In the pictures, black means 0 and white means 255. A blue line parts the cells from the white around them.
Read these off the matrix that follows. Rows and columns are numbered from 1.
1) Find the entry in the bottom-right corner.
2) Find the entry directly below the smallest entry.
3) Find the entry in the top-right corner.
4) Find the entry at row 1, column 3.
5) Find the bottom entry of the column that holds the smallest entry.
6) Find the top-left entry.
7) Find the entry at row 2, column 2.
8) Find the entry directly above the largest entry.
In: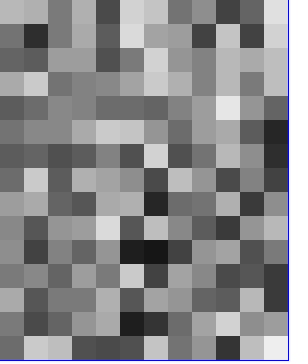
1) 238
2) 66
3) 224
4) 122
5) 196
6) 184
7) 46
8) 157

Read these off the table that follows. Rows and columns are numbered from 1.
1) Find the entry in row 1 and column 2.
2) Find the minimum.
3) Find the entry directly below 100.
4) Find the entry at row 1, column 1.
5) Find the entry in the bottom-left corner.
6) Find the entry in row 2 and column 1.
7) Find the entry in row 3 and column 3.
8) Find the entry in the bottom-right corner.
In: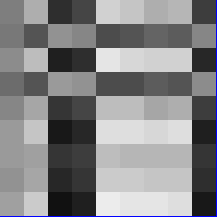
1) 174
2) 17
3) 209
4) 126
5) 160
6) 120
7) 31
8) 24

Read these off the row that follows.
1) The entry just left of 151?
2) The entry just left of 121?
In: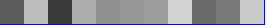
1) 144
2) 106
